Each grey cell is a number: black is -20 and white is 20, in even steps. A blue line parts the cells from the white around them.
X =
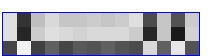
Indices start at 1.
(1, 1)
15
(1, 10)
15
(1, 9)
12
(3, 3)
-10
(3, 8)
-5
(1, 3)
10
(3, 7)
-7
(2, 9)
14
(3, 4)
-5
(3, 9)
-7
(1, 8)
11
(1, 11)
-8
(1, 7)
12

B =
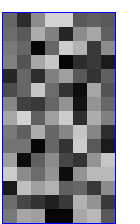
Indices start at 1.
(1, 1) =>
-4
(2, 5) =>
-14
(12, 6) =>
3
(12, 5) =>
-18
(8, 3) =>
-5
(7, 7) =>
3
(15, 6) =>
6
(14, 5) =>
-11
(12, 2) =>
2
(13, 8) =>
2
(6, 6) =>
-18
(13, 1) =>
-16
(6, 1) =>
-8
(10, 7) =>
-6
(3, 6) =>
8
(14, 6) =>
8
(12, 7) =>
9
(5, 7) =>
-12
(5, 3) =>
-13
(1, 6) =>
-6
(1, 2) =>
-13
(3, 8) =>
2
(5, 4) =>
0
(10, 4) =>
-4
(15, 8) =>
-6
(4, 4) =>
11
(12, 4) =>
3
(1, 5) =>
13
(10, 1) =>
-2
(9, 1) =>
-1
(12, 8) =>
9
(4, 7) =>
-11
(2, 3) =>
7
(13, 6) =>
-4

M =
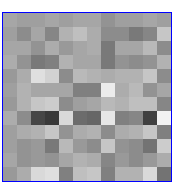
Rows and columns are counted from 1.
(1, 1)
6
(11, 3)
4
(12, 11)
14
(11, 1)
6
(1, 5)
5
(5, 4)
13
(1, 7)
6
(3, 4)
7
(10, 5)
9
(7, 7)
6
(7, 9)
8
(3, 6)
6
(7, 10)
10
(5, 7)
8
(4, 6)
6
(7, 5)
2
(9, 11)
11
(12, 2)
7
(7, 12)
1
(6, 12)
6
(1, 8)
3
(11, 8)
1
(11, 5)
6
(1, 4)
6
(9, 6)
7
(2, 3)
6
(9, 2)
7
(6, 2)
8
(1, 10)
5
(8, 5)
14
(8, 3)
-9
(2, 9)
2
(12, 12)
-2
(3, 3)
3
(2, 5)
8
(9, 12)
0
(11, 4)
3
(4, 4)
0
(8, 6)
-3

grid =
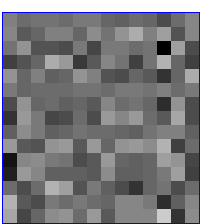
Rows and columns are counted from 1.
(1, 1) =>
0
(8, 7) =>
-8
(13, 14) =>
-3
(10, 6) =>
-6
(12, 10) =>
-5
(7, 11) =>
-4
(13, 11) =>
-4
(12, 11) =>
-4
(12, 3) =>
1
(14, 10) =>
1
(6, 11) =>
-2
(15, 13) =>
-12
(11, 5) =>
-2
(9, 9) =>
-4
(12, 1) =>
-15
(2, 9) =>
3
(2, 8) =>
-2
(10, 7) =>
4
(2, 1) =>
1
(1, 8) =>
-4
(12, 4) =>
-5
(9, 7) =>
-3
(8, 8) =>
4
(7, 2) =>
3
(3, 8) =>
-1
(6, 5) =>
-3
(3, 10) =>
-3
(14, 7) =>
-3
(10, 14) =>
-3
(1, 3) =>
-2
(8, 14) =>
-8
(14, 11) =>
-1
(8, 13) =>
6
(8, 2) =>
4
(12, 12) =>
-1
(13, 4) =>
8
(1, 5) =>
-3
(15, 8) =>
-6

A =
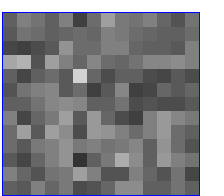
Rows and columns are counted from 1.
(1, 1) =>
-5
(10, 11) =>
-5
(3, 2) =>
-10
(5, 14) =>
-8
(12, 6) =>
5
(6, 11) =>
-9
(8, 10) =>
-10
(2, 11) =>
-4
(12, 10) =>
0
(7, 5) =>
2
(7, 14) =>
-6
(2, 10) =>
-3
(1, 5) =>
0
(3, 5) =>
3
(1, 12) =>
-4
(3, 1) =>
-9
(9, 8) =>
3
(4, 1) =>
6
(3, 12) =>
-5
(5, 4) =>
-3
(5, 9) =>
-5
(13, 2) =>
-6
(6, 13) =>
-6
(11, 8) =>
-1
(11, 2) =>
-9
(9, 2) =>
5
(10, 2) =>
-6
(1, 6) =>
-10
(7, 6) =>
1
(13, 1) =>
-5
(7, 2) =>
-5
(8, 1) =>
0
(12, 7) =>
0
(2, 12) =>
-5
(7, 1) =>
-5
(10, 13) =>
-3
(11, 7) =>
-5

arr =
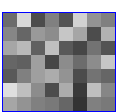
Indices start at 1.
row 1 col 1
-3
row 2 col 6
6
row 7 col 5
-4
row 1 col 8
0
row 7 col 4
-1
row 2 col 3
4
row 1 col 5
-7
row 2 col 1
1
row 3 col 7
-2
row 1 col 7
3
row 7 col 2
3
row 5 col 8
-4
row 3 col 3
-5
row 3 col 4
10
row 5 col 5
3
